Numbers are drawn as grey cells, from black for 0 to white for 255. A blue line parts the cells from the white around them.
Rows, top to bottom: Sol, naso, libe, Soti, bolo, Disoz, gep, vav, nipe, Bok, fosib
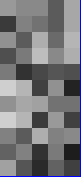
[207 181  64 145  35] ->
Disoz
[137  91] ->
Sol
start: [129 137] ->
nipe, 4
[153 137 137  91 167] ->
Sol

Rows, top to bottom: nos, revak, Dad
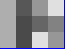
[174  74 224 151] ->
Dad
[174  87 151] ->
nos
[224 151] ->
Dad
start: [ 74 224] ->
Dad, 2
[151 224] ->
nos
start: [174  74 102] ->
revak, 1

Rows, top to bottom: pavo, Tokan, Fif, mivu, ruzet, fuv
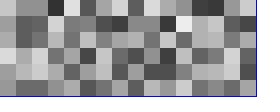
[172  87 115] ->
fuv
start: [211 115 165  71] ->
mivu, 3
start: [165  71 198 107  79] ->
mivu, 5
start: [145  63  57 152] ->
pavo, 12
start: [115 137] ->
fuv, 13
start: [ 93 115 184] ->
Fif, 2

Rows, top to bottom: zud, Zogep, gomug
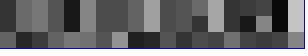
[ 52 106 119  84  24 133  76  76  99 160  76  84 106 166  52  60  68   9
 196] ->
zud
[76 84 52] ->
Zogep
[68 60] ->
gomug

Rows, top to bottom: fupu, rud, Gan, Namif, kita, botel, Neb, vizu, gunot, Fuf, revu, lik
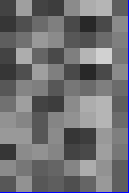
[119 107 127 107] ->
botel
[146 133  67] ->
Fuf
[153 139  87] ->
Gan
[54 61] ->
gunot

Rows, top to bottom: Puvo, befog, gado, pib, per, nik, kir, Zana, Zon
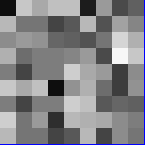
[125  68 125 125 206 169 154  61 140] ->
per
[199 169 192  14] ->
nik
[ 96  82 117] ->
gado
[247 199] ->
pib
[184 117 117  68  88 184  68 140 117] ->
Zon

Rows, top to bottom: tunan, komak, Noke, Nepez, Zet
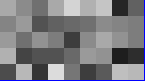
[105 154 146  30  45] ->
Nepez
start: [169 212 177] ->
tunan, 4

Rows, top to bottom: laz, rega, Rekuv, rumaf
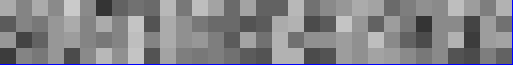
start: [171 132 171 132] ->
rega, 5
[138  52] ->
laz

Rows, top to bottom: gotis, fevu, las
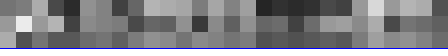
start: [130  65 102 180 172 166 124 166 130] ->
gotis, 7
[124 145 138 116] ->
las
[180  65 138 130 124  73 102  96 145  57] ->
fevu
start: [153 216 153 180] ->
gotis, 23
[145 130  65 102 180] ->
gotis
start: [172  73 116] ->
fevu, 24

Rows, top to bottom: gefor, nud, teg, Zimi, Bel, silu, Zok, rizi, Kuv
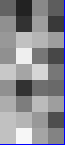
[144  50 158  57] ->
nud
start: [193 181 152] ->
rizi, 1

